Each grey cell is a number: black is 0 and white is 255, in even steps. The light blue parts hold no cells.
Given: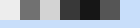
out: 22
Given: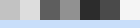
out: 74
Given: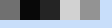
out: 210
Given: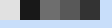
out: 88
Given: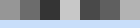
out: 95
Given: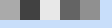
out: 100
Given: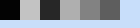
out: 130
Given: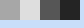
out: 86
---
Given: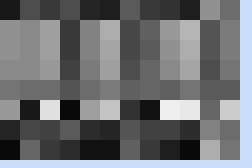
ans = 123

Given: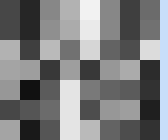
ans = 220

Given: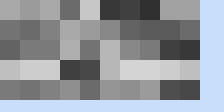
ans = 56

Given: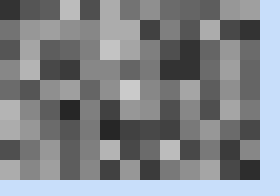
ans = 107

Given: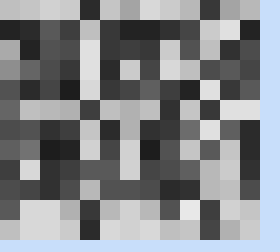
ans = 76

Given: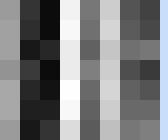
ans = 119

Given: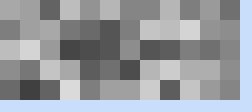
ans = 133

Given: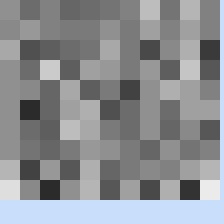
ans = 58

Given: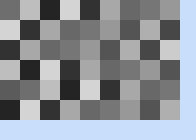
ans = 204
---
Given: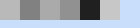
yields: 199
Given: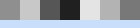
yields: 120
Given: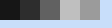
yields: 155
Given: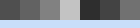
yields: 113
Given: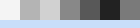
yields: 122
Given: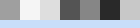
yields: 200
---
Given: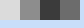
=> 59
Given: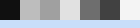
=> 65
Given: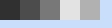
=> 227
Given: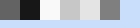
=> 228
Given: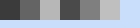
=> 127
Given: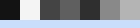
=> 137
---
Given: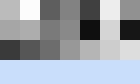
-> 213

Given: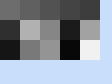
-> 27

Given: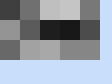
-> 24

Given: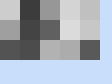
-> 219

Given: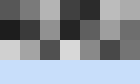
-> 158

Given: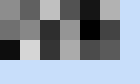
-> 1

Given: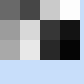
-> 54

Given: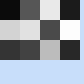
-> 74

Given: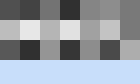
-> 195
